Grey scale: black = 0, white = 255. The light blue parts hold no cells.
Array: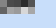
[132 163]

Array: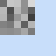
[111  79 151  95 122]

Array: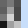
[102 160  72]

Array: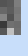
[ 84  93 123]

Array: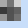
[169  81 113]

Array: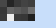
[ 71 101  57]

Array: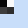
[ 7 46]

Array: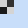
[210 212]
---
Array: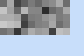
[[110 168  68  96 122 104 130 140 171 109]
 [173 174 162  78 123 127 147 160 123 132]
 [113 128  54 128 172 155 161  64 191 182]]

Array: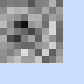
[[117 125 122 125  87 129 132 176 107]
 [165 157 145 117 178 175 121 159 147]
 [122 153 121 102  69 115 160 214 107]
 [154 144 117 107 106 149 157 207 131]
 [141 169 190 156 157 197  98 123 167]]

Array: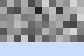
[[112 178 117 171  76 124 208 108 168 148 213 172]
 [135 145 174 124 132 164  94 178 160 167  99 210]
 [ 89 146 151 103  98 112 177 143 112 186 213 128]]

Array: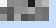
[[242 137 141 135  29 159 183]
 [147  88 167  80  98 125 114]]

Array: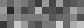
[[126  99 133 121  94  61 153  70 156  80  88 101]
 [136 113 134 120 122 120 132  87 104 110 134  80]]

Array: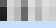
[[ 92 214 198 139 222 195 220 213]
 [ 31 208 183 105 215 177 211 205]]

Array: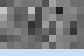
[[ 86 100 130 116 117 123  83 160 131 131 113 110]
 [162 119  86  97 124  69 135 152 116 125 124 102]
 [113 124 134 116  66  88 108  79 142 106  54 113]
 [138 112 123 113 104 112 144  94 134 127  97 106]]

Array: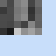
[[103  72 125 140  69 105]
 [ 75  74 122 139  56  99]
 [ 49  24 198 144 161 133]]
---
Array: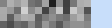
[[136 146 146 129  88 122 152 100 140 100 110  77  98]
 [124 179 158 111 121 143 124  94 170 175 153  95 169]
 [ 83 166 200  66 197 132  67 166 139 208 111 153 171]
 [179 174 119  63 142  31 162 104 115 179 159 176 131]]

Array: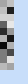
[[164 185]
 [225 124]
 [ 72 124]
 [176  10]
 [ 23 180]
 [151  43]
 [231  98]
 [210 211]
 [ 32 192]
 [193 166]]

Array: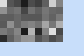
[[ 94  76 104  83 150 147 122  95  43]
 [ 72 222 132  40 180  28 133 107 122]
 [174 118 165 115 131 122 103 144  89]
 [122  98 114  87  87  88 103  93  94]
 [100 104 118  95 113  70 115 106 145]
 [131 207  95  62  76  28  71  85 221]]

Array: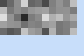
[[187 126 118 178  82 147 157 195  97  86 107]
 [141 127 119 161 154 127 132 113 145 148 160]
 [169 150 191 175 218 138 124  40 112 147 222]
 [124 146 145 132 161 156 149 130 141 121 186]
 [190 128 147 128  73 110 101 210 142 105  76]]

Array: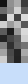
[[141  35  80 205]
 [169  37  74 163]
 [114  97  48 129]
 [206  91  70  35]
 [217 153  28  92]
 [ 87 191 156 208]
 [218  66 217  40]
 [ 96 209 138 107]
 [ 60 171 144  18]]

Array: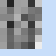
[[236  68  92 121  98 159]
 [200  96 131 137 103 152]
 [135  90 121 162  98 150]
 [192  55 165 136  40 169]
 [123 107  82 179 134 134]
 [114 120 150 161 112 147]
 [199  52 161 159  35 157]]

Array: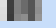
[[149  84 141 133  58 218]
 [142  85 107 127  61 220]
 [146  85 107 128  62 223]]
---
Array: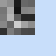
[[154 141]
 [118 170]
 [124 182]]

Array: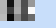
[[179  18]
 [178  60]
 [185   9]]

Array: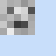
[[194 172]
 [192 103]
 [170 186]]

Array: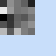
[[ 55 143]
 [232 153]
 [  0  51]]

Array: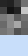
[[ 37  33]
 [ 65  19]
 [122 137]]

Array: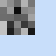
[[169 141]
 [111 155]
 [109 108]]

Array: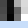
[[69 15]
 [73 12]
 [80  4]]
